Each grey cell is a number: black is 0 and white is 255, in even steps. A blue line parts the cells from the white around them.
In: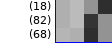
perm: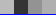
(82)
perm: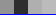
(18)

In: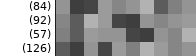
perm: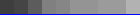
(126)
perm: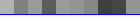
(126)
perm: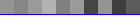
(126)
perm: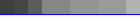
(92)
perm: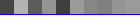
(126)

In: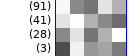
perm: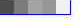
(3)
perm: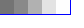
(28)
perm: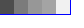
(3)
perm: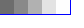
(41)
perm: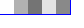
(28)
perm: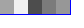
(3)

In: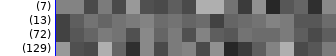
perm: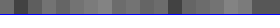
(13)
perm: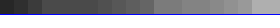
(129)

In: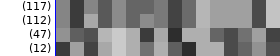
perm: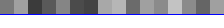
(112)
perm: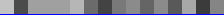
(112)
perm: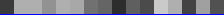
(12)

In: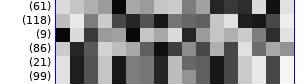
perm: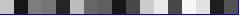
(21)
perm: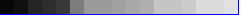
(61)

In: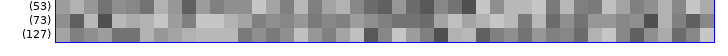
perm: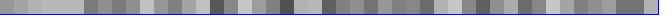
(127)
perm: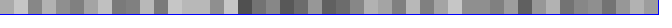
(53)
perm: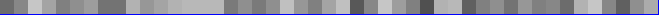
(127)
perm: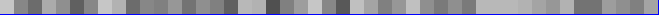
(127)

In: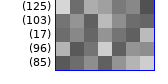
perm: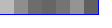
(103)
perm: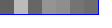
(103)
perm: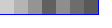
(85)
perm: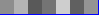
(96)
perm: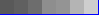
(85)
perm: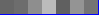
(103)
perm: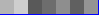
(85)

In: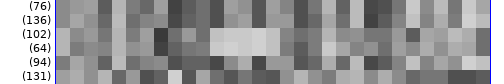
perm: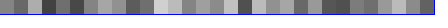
(136)
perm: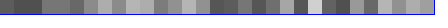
(131)
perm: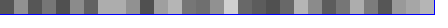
(131)

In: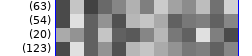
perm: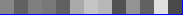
(54)
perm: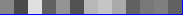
(54)
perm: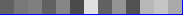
(54)

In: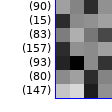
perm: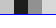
(147)
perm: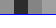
(90)
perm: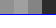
(90)
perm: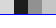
(147)
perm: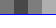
(83)
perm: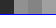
(90)

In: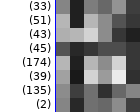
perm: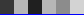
(174)
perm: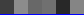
(2)
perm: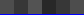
(45)

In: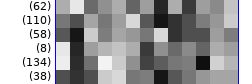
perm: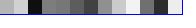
(134)
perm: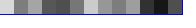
(58)
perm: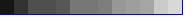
(110)
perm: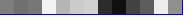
(134)
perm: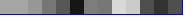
(38)
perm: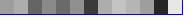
(8)
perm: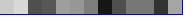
(110)

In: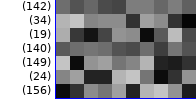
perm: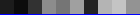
(156)
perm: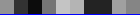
(24)
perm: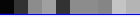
(34)
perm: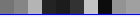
(149)

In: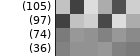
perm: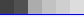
(105)
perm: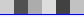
(105)
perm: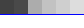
(97)

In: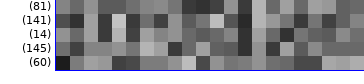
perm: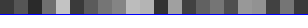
(141)
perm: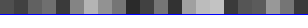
(141)
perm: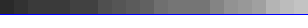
(141)
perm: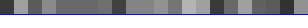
(145)
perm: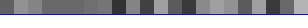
(145)
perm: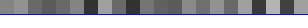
(14)
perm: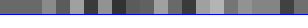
(145)

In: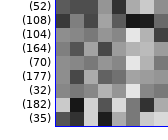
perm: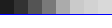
(35)
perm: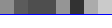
(52)
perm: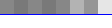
(32)
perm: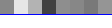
(104)
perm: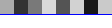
(182)
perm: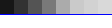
(182)
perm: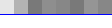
(70)

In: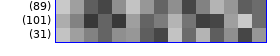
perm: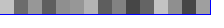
(31)
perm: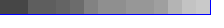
(89)
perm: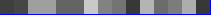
(101)
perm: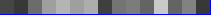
(101)
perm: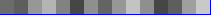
(89)
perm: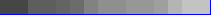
(31)
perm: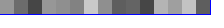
(89)

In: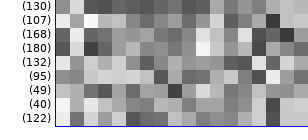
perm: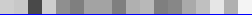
(40)
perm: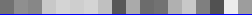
(95)
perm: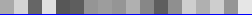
(132)
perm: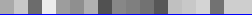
(122)
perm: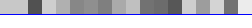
(122)

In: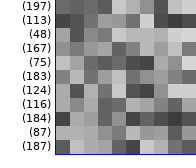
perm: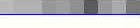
(87)
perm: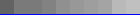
(167)

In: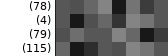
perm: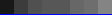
(79)
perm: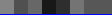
(115)
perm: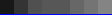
(4)
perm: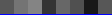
(4)
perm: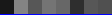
(115)
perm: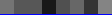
(4)
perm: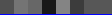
(78)

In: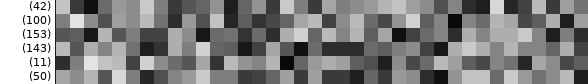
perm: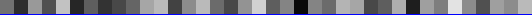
(100)
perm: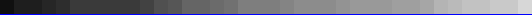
(50)
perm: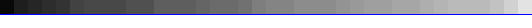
(100)
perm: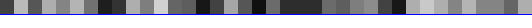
(143)
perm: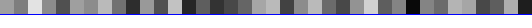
(100)
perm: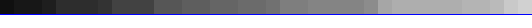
(143)
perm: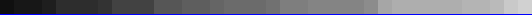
(153)

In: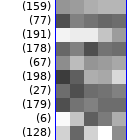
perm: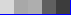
(198)
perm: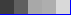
(198)
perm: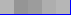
(159)
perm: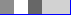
(128)
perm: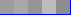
(67)

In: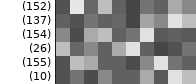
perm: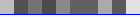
(10)
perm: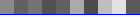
(10)
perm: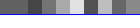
(26)
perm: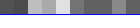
(155)
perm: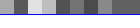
(10)
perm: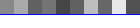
(152)
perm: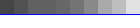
(26)

